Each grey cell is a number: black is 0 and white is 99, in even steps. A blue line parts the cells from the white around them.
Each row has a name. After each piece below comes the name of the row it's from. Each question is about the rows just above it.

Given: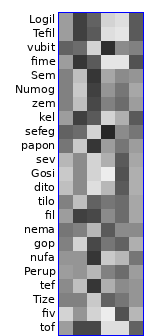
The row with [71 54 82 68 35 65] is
sev
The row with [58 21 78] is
nufa
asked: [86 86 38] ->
tof
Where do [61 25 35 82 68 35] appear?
kel
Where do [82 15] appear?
sefeg
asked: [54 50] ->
vubit

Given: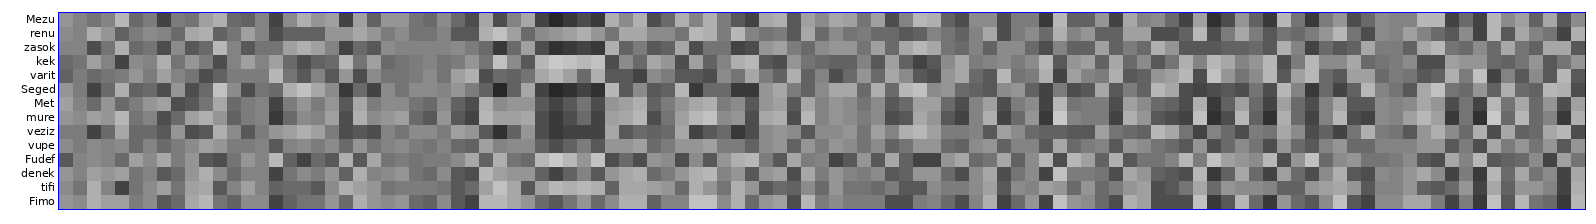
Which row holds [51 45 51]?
Mezu
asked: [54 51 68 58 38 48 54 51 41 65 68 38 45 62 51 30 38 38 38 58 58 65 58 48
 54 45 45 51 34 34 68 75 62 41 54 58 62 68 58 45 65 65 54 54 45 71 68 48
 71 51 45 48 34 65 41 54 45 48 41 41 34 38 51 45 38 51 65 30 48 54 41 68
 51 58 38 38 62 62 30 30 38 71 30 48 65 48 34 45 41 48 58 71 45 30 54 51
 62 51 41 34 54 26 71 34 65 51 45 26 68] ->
renu
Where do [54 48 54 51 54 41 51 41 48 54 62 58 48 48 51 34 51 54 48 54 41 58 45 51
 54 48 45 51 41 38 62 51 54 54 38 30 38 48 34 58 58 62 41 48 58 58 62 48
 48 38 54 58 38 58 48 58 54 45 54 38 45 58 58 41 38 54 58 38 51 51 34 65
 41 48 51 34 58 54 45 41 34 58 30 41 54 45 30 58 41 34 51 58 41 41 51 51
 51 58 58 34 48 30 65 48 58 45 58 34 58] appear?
vupe
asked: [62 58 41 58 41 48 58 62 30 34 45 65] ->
tifi

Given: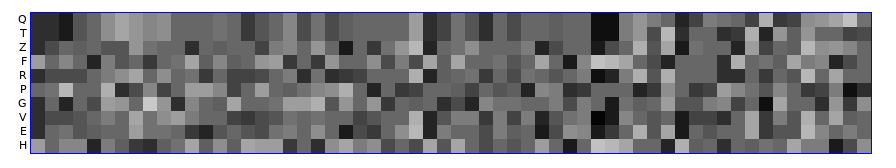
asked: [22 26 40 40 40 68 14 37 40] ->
R
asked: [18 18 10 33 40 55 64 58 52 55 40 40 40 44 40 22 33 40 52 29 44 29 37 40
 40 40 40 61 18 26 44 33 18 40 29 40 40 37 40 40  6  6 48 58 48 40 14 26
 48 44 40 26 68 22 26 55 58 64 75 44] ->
Q
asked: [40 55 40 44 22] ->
R

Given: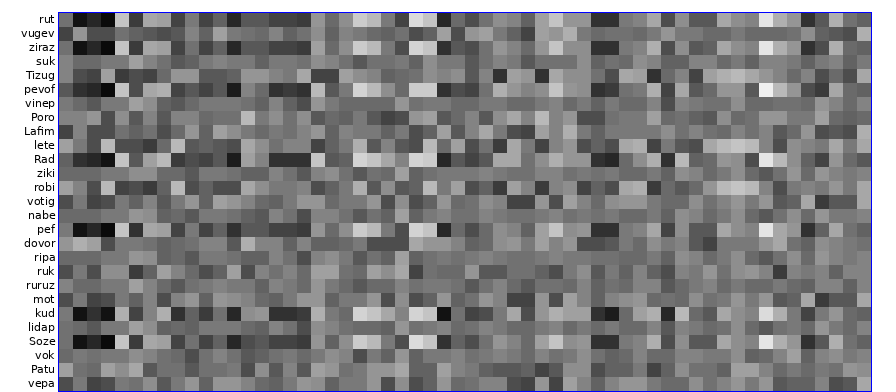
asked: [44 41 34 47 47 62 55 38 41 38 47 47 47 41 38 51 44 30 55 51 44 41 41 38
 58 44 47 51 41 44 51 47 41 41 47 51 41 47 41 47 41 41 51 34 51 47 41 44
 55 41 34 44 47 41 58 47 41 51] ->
lidap
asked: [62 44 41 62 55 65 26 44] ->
ruk
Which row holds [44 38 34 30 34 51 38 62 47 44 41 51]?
vugev
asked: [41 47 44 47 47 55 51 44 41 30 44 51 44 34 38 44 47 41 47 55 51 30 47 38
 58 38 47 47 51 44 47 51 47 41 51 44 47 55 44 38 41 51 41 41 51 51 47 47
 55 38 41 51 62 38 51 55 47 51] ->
vok
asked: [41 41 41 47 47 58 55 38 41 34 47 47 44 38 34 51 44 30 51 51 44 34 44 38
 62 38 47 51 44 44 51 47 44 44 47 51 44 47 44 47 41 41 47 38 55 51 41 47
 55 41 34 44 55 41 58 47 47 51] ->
nabe
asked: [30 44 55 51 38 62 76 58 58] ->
rut
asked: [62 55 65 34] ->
Patu

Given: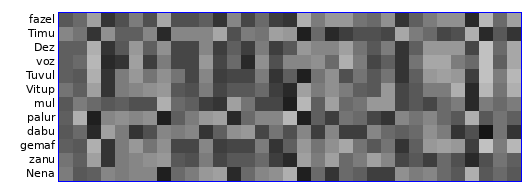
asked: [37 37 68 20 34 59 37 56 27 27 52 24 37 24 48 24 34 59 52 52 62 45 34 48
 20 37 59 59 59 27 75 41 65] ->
Dez
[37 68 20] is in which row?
Dez
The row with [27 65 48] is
Timu
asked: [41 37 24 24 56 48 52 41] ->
Nena
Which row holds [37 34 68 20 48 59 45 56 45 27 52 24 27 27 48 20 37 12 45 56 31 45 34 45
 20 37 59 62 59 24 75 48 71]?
Tuvul
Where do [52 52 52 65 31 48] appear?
Timu
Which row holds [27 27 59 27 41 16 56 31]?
voz

